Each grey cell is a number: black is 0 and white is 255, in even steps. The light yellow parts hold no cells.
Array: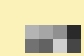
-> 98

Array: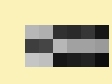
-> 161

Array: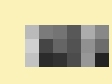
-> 82

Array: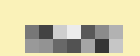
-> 165

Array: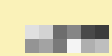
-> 244

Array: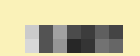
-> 52
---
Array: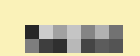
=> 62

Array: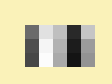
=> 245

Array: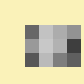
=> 200

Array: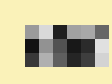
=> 146

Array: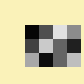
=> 202

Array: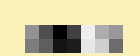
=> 94

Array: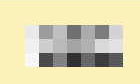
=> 205

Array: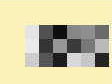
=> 52
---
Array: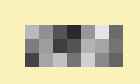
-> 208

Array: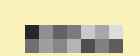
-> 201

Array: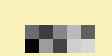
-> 207

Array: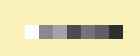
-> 164

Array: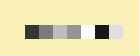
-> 224

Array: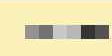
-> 183

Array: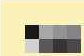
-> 168

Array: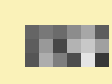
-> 200

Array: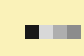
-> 174

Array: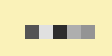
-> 174
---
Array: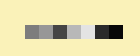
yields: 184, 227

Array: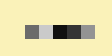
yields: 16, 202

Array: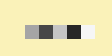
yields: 197, 246

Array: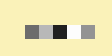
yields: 32, 253

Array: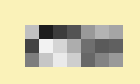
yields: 173, 242

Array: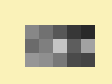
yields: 196, 196

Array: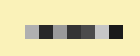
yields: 52, 198
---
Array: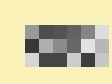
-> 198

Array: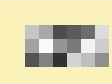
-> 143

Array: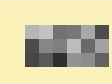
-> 98

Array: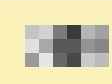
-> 187

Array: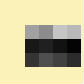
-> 44

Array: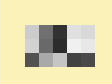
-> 74

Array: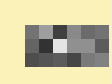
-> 129
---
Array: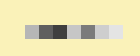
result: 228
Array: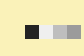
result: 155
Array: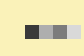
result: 217
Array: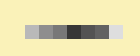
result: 222
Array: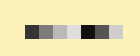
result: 205
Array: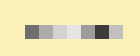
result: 192
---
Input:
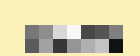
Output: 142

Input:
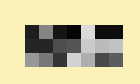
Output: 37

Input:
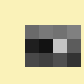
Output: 18

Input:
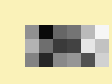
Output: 110

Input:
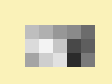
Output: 243

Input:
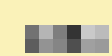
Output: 181

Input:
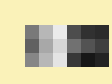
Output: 168

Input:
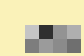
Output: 47

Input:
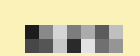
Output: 137

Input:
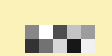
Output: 255
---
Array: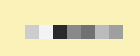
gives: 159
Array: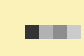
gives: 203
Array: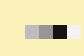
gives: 243
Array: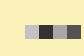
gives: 82
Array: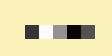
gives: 82
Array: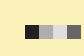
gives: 102
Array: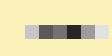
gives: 226
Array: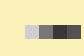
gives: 82
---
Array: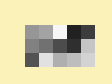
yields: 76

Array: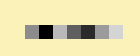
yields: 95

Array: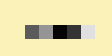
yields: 5

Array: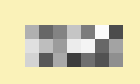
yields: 236

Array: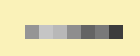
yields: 142

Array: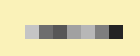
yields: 161

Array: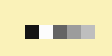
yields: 100

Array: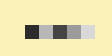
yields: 68

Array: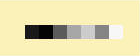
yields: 167

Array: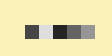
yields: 37
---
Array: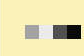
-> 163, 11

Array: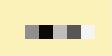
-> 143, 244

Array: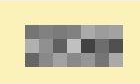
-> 117, 170

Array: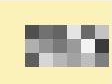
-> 80, 128

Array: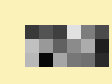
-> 57, 43

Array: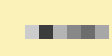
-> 204, 167

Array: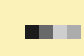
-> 27, 172
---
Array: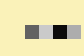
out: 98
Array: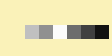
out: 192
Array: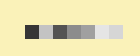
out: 54
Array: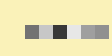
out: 114
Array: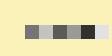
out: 117
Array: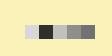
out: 216
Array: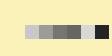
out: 200
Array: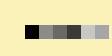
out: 1
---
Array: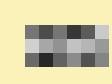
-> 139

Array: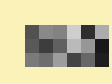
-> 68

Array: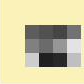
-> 32

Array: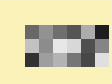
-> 118

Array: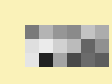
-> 73

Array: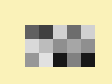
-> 23

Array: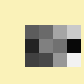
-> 72

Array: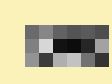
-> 194
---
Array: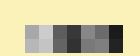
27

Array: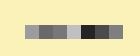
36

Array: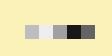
24

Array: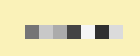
48

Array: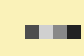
34

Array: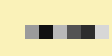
17

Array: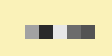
42

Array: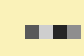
37
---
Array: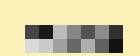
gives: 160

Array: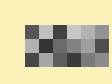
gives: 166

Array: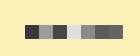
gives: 71

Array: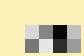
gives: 192

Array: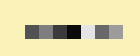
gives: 59

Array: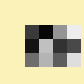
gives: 73

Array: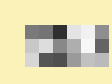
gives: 85

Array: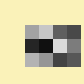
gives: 124
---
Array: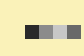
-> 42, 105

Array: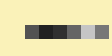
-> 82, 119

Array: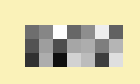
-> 110, 223

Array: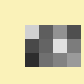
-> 209, 154

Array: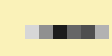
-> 215, 178

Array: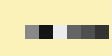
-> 136, 51
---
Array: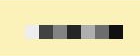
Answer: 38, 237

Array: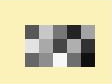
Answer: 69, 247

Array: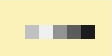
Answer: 147, 240

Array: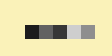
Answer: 55, 206

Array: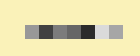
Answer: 102, 218

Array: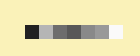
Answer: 88, 250

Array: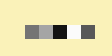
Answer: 19, 251

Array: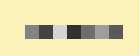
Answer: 49, 212

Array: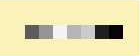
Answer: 181, 243
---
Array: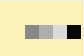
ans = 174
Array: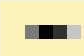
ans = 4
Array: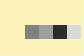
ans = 158
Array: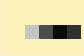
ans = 77
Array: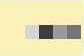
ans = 60
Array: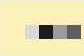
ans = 28
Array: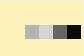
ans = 212
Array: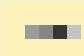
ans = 135
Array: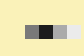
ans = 28
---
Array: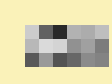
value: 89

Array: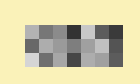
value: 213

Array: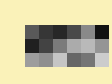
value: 157

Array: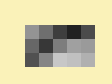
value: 81

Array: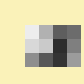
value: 142

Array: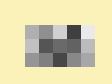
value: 149
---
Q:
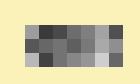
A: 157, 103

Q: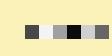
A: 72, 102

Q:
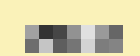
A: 161, 132

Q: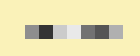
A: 142, 176

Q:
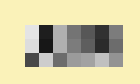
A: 228, 147

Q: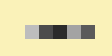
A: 189, 90

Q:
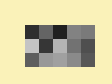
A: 46, 87

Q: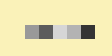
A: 153, 52

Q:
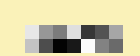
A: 231, 106
